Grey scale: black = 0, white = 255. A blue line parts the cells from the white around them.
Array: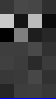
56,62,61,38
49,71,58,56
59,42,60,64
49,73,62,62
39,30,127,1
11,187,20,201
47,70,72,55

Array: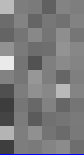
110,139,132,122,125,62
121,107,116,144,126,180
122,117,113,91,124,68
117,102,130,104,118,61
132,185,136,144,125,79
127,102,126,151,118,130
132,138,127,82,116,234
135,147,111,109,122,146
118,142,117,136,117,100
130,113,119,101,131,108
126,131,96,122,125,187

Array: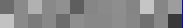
57,136,112,134,141,136,136,142,108,136,123,138,194
157,134,197,133,142,138,134,94,144,137,177,138,108

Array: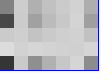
140,213,199,177,143,202,53
213,208,209,211,214,210,220
194,209,207,202,195,207,203
159,212,200,187,161,204,72
174,210,203,193,176,205,130

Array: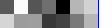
182,121,66,56,158,156,213
210,182,0,111,85,252,89

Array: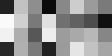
165,194,229,155,33,122,176,39
134,184,169,156,238,87,174,241
16,77,97,112,224,121,208,250
122,155,205,136,10,142,194,33

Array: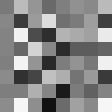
246,137,161,107,17,142,246,140
131,97,124,26,133,176,126,126
58,154,116,174,192,69,49,139
240,120,147,125,41,148,243,127
100,92,92,43,136,211,103,131
234,161,170,179,46,76,241,131
62,158,123,112,221,155,59,135
186,137,145,127,105,149,187,121

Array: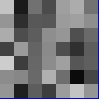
149,195,156,61,93,31,149
70,11,110,176,105,135,140
95,86,160,140,103,61,205
93,48,78,138,100,155,65
106,79,150,142,93,77,172
142,160,155,86,88,46,149
114,172,159,75,113,26,195
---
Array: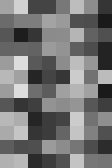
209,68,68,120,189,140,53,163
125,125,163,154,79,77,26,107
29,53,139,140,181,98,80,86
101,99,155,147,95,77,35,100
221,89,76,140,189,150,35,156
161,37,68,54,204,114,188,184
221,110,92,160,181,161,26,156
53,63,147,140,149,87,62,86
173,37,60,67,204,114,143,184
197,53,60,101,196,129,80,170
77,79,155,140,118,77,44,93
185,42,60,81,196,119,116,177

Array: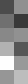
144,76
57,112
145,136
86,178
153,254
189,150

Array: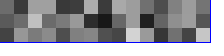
58,160,160,57,61,173,59,169,157,112,77,129,156,116,108
108,192,107,122,153,45,24,103,157,32,100,143,157,85,90
151,123,139,78,128,134,80,70,211,154,54,113,68,198,67

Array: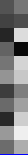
118,83
77,66
220,37
9,99
212,117
199,148
126,61
160,106
206,40
239,153
173,108

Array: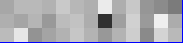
185,185,178,201,183,175,235,174,200,150,139,123,167
165,181,153,188,194,173,48,159,209,154,239,172,175
230,147,164,178,198,179,152,179,206,138,212,185,187

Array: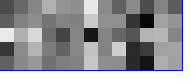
105,134,177,147,142,232,137,97,137,77,131,92,77
129,142,116,131,128,201,143,143,53,8,161,148,95
176,215,108,68,133,23,132,102,84,179,181,133,233
139,179,125,99,135,193,130,206,42,60,161,163,54
136,152,113,126,130,198,142,141,41,20,173,160,97

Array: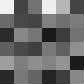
66,114,238,181,68,240
73,69,129,112,124,107
136,118,26,60,115,43
74,64,121,96,144,95
126,142,131,147,27,158
120,101,37,62,136,41

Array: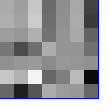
158,197,106,142,167,66,170
162,203,110,143,171,59,174
151,176,115,148,168,99,158
76,111,172,147,148,112,119
150,154,139,151,149,144,144
177,243,102,127,185,11,198
31,85,171,155,152,104,103
